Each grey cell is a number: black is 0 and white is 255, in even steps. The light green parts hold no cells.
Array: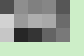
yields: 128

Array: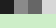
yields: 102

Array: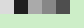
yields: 170

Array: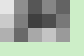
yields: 86

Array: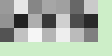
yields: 134

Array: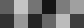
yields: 116

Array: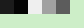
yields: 239
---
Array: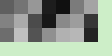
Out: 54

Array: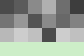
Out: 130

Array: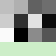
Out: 12

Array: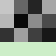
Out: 75

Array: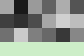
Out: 189

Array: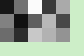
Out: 72

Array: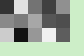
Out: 78

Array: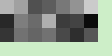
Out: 11
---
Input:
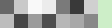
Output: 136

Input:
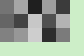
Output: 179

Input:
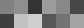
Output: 164

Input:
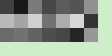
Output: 52

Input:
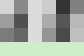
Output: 185

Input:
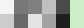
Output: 31
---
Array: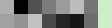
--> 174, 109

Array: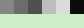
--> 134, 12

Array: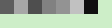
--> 94, 16

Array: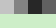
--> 195, 96

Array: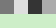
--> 120, 171

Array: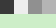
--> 57, 180

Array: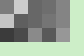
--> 124, 151

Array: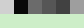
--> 208, 158
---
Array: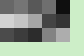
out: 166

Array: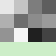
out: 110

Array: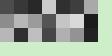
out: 197

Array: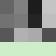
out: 122

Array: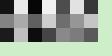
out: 110

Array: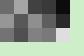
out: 143

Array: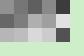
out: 175

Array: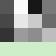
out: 231

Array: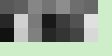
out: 60
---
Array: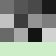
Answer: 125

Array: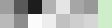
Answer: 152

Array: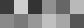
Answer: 185

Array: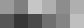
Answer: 175

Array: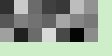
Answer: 120

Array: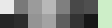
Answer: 79

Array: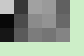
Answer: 104

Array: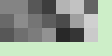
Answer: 208

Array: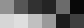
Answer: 8

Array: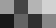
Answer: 210
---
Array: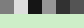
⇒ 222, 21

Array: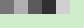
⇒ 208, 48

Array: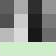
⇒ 218, 24

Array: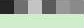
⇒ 196, 37

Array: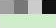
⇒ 204, 18

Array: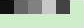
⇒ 199, 17

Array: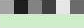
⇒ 230, 30

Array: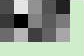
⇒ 228, 0

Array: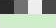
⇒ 238, 42
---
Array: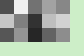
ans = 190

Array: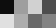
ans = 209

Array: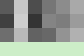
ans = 125

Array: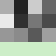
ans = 119

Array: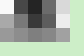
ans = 93

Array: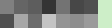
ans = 71

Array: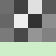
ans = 50

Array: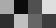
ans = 80
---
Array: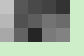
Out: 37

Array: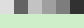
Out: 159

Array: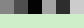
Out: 163

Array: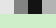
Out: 131

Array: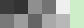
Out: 101

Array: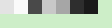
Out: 166

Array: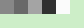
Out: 164
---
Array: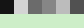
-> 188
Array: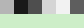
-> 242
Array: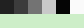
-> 5
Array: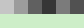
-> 123
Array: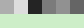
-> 145
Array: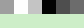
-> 78
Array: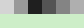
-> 132
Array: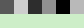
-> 1
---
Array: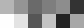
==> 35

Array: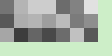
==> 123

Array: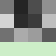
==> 59

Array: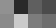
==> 124

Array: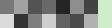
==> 75

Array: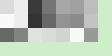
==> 139
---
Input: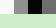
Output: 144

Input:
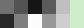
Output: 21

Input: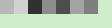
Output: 77

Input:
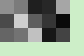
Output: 31

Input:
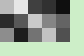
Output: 64

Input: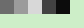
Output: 216

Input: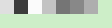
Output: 117

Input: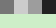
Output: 204

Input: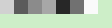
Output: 39
